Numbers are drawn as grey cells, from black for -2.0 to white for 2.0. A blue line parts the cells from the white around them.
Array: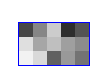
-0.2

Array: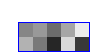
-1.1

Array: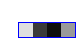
0.4

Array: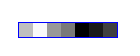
-1.0

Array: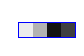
-1.0

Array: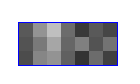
-1.0
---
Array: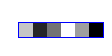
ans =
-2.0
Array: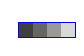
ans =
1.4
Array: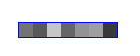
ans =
-1.1
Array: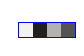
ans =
-0.7
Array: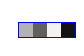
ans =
-1.7
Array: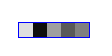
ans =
0.0
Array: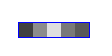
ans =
-0.6
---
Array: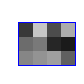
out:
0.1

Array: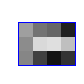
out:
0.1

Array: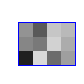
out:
-1.5

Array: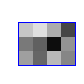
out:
0.5

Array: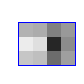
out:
1.1

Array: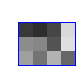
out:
0.5

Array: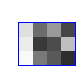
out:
1.9

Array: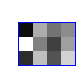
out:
-1.3

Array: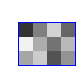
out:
0.6
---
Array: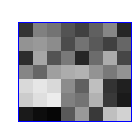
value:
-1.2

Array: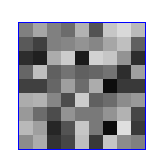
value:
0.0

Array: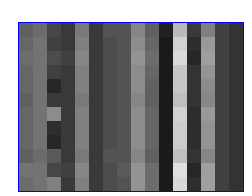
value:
-0.5

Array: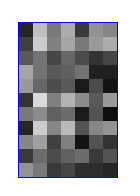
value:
-1.4

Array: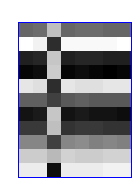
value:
-0.4

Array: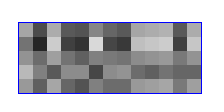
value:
0.6

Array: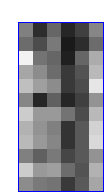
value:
0.0

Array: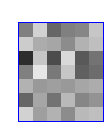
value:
0.0

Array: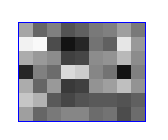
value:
0.6
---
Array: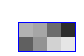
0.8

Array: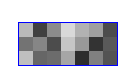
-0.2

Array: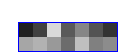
-1.5

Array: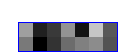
0.5

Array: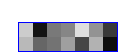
1.2

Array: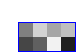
0.0

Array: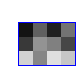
-1.1

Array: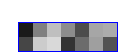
-1.6

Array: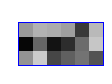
-1.9
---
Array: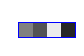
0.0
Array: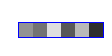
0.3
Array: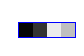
-1.9
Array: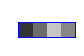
-1.2
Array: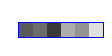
-0.6
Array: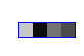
1.1
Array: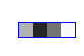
0.8
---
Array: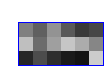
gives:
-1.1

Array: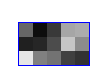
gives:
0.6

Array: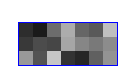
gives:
-0.6

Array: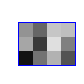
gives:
1.1

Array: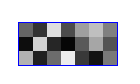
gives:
1.0

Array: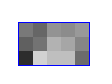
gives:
0.2

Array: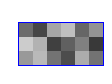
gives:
-0.4

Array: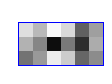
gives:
-0.5

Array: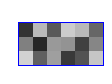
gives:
0.9

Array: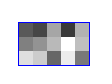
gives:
-1.1
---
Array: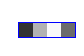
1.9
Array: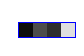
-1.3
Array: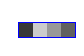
0.4
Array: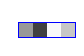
1.9
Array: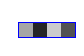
1.2
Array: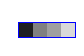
0.5
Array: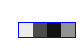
-1.7
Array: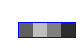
0.0
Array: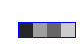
-0.4
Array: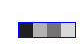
-0.2
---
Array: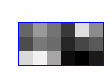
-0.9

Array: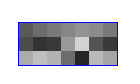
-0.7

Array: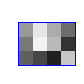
0.9

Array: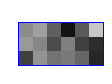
-1.0

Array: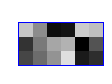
-2.0

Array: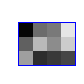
0.2
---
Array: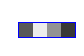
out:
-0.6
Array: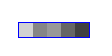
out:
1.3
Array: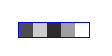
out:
-0.8
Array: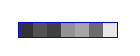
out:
-1.2
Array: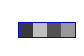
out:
-1.1
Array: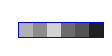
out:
0.8
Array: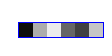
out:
-1.8
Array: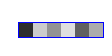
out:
-1.3
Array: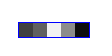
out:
-1.0
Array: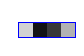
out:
1.3
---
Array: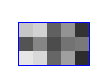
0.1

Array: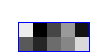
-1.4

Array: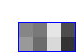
-0.3

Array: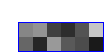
-1.4

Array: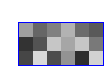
-0.7

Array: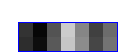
-1.8

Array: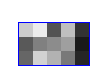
0.0

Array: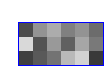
-0.7
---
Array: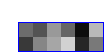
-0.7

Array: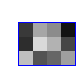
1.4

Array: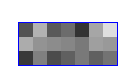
0.3

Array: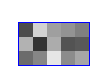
-1.2

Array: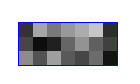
-1.8

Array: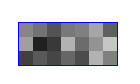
-1.5

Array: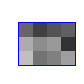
0.2

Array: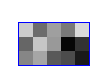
1.1
